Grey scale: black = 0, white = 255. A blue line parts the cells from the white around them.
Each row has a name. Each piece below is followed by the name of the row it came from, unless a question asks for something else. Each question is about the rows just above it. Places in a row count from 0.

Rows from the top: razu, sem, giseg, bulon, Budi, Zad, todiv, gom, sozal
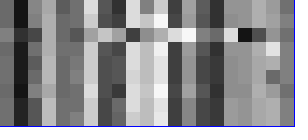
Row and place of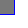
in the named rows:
Budi, 5
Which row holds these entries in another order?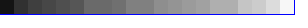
sem
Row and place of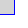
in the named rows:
Zad, 9
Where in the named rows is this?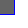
sozal, 8
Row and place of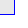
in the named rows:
sozal, 11

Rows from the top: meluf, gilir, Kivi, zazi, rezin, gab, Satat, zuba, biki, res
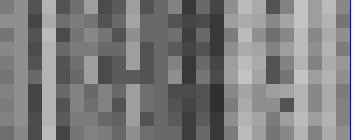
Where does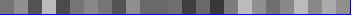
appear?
Kivi
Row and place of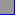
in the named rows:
rezin, 24
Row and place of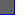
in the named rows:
biki, 8
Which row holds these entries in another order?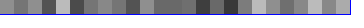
Kivi

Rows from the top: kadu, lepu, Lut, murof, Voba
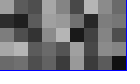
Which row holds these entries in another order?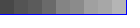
murof
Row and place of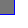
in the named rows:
lepu, 8
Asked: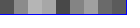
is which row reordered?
murof

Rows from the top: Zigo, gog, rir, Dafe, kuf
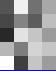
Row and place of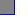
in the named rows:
gog, 1
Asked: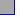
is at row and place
Zigo, 3
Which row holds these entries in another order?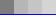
Dafe
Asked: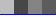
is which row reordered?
gog
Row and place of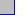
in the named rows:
gog, 3

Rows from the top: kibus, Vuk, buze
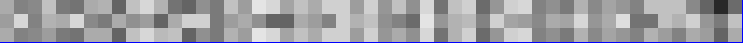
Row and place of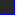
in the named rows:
kibus, 51
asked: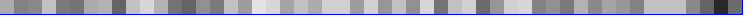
kibus
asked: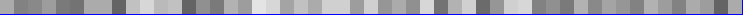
buze
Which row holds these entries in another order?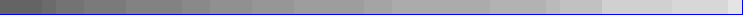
buze

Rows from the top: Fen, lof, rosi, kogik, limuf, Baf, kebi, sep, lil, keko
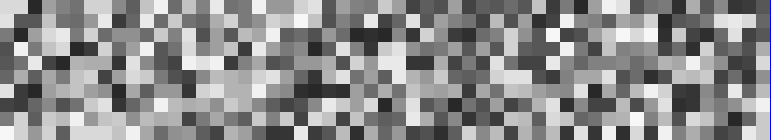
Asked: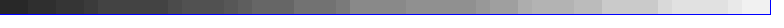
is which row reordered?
sep
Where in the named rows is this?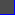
sep, 45
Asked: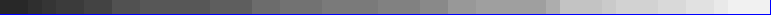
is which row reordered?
Fen

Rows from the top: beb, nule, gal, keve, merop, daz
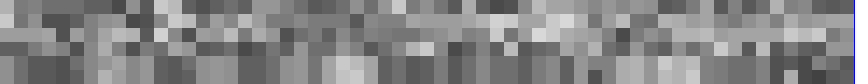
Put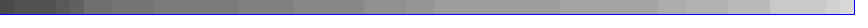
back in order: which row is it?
nule
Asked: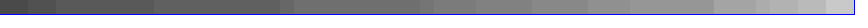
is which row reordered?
keve
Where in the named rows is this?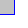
daz, 24
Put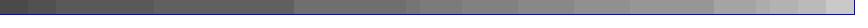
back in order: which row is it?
beb
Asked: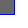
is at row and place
keve, 38

